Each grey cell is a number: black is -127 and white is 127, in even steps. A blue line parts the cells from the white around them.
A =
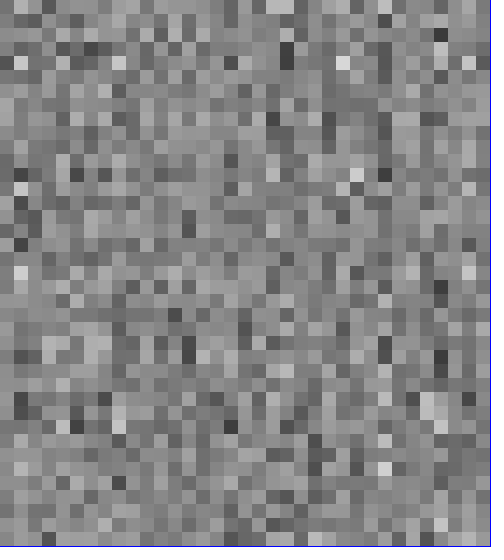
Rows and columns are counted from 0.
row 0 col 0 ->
-12
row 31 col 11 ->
29
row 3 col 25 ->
32
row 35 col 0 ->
-1
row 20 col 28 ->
22
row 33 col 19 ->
19
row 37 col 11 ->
-10
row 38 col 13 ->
14
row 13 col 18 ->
2
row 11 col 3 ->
-6
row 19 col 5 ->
42
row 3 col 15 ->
-1
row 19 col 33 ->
68
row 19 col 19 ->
-23
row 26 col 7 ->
5
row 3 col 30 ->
10
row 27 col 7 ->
6
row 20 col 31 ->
-65
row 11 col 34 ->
1
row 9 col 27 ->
-42
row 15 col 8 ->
4
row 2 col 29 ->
11
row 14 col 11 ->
-10
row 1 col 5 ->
-33
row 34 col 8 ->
-52
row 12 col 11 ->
-33
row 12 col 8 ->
22
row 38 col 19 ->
37
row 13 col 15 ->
9
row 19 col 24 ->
42
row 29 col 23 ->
32
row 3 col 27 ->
-40
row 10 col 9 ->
9
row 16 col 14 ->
30
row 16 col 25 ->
14
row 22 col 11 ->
-1
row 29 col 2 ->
-29
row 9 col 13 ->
21
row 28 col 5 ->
-19
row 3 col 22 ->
-5

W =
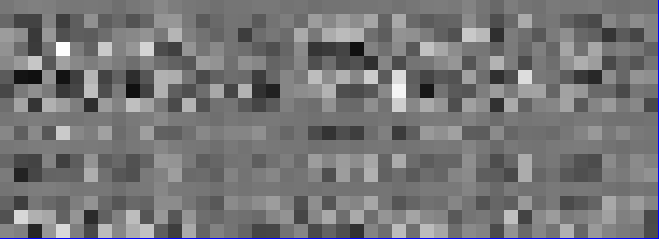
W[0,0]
-8
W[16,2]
-89
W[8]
[-9, -6, -2, -4, -9, -10, -6, -6, -15, -6, -2, 9, -5, -6, -10, -16, -7, -10, -7, -6, -9, -10, -14, -10, -12, -12, -12, -9, -15, -9, -5, -4, -7, 2, -7, -19, -5, -10, -8, -6, -11, -6, -6, -13, -14, -14, -12]
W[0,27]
-8
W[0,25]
-10
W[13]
[-11, -7, -2, -1, -4, -9, -8, -8, -16, -7, -6, 7, -6, -7, -9, -15, -7, -11, -8, -8, -11, -10, -13, -10, -12, -12, -11, -10, -15, -11, -5, -5, -6, 4, -8, -22, -4, -13, -12, -6, -8, -6, -7, -13, -16, -9, -12]
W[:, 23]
[-12, 8, 44, -69, -18, 12, 51, 19, -10, -76, -12, 6, -48, -10, -42, 41, -28]
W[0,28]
-13
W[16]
[7, 0, -89, 23, 89, -1, -54, 60, 7, 45, 66, -34, -66, 42, -27, 2, -11, -26, -58, -57, -12, 6, -54, -28, -49, -78, 4, -17, 60, -16, 60, 38, -18, 10, 3, -52, 19, -22, 6, -12, 49, -25, 26, 4, -4, -8, -52]
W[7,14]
-45
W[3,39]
-25
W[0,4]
-7
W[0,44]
-15
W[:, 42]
[-4, -54, -30, 40, 29, -87, -22, 5, -6, 25, -5, -51, -42, -7, -27, 11, 26]
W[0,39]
-5
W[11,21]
-20
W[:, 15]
[-15, -22, -27, 9, 19, -29, 40, -13, -16, -3, -16, -25, -31, -15, -39, -23, 2]
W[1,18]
-37
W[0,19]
-7
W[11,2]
-60
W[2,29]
16
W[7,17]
-37
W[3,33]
-7
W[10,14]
-9
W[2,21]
42
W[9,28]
-68
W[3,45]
-8
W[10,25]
-13
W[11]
[-24, -56, -60, 3, -64, -34, 20, -33, -23, -46, -28, 23, 20, -5, -33, -25, -12, -10, -33, -14, -1, -20, 29, 6, 28, 13, 39, -27, 43, -19, -35, -26, -26, 15, -15, -50, -24, 44, -12, -7, -25, -45, -51, 11, -10, 11, 1]
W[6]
[-56, -5, 15, -5, -71, -57, 63, -49, -4, -111, -60, 49, -32, -48, -17, 40, -58, 51, -78, -94, 6, 13, 18, 51, -49, -52, -40, 9, 117, -28, -104, -12, -37, -42, -1, 27, -4, 33, 35, -26, 34, 23, -22, -22, -53, -9, -14]
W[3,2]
-68

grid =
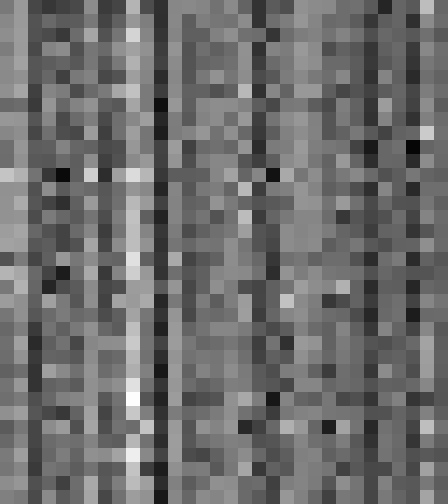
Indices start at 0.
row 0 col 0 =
-6
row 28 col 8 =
-12
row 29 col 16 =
15
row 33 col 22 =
-3
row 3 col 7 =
-21
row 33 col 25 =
-39
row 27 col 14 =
-31
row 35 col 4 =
-37
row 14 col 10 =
26
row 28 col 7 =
-39
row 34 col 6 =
41
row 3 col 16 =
-20
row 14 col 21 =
20
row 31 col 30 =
-4
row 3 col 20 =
-3
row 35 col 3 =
10
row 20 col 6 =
11
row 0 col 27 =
-90
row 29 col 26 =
-46
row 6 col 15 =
-46
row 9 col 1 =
14
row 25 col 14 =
-7
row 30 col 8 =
-13
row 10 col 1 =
22
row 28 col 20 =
4
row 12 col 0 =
68
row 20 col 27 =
-32
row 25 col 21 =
16
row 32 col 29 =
-47
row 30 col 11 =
-68
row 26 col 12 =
27
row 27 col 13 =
-19
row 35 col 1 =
-6
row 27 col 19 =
-41
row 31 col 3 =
-20
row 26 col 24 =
-17
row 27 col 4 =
-23
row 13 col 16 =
-26
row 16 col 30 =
-41

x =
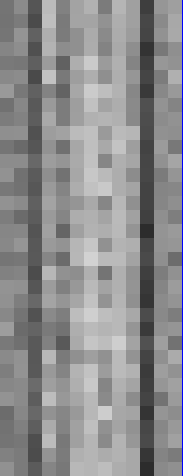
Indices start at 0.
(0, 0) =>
-11
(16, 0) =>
6
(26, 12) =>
18
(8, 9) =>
9
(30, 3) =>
43
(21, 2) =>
-23
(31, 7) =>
10
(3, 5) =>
16
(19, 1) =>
4
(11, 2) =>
-23
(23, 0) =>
29
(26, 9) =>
50
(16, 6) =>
50
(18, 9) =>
35
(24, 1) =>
-15
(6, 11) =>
8
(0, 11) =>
22
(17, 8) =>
51
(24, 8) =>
78
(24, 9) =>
35
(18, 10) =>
-53
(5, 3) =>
66
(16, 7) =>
46
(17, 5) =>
54
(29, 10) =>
-75
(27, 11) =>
22
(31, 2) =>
-49
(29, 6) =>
55
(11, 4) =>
21
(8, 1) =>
2
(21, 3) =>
36
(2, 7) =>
10
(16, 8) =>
57
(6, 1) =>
-7
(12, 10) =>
-56
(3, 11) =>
-7
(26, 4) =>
4
